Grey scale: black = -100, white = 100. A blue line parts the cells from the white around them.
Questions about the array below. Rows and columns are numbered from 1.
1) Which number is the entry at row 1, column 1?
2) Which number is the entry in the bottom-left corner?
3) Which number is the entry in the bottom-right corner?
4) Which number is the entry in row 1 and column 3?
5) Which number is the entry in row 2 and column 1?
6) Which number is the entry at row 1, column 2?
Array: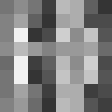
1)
-8
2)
2
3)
-51
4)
-8
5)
2
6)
10

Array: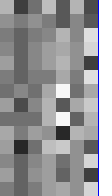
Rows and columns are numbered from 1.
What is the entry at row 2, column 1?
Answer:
14
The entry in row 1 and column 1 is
41
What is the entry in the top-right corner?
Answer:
-41
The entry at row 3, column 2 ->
-22
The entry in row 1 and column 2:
-51
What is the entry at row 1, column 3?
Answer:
-12
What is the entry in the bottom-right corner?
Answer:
67
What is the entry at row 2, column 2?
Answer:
-3
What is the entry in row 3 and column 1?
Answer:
-3
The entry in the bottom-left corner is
-3

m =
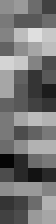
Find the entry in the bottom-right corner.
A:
30
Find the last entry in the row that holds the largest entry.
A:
57
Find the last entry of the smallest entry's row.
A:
-5
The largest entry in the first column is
66
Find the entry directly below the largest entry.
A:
30
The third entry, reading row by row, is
-15
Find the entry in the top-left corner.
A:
11
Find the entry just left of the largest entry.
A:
48
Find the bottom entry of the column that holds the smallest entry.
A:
-49
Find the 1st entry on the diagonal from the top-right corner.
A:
-49
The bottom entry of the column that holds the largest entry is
21
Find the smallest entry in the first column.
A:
-96
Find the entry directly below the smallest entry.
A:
-40
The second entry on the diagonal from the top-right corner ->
-31

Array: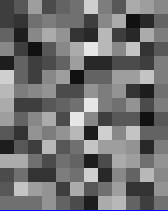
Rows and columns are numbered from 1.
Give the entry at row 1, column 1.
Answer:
-51
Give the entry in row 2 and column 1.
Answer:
-51
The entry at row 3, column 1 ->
-22
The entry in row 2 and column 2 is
-60
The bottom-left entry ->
-12
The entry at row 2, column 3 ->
-12
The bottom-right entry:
-12
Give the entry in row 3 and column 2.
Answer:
-77
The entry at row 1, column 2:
-32
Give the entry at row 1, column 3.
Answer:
24
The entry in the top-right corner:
7

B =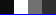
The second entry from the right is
-11
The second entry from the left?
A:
100
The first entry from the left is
-90

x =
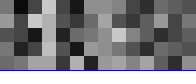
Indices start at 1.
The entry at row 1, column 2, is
-91
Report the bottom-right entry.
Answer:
12
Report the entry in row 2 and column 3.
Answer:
57
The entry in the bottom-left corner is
-16
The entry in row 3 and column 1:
-36
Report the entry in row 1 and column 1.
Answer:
-7
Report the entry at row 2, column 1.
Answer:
20
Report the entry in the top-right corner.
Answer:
-36
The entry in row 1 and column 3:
-46
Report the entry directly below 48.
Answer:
29

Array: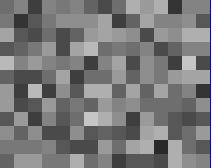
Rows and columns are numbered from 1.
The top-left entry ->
-14
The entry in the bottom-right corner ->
3
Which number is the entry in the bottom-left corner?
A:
-22
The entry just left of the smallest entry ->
37
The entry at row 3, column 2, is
-32
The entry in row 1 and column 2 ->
3
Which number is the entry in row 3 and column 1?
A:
29
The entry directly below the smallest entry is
-42
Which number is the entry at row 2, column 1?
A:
-6
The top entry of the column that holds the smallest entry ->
37
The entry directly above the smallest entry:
37
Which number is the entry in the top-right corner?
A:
3
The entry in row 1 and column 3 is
-51

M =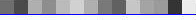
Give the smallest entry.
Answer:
-59
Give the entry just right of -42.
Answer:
37
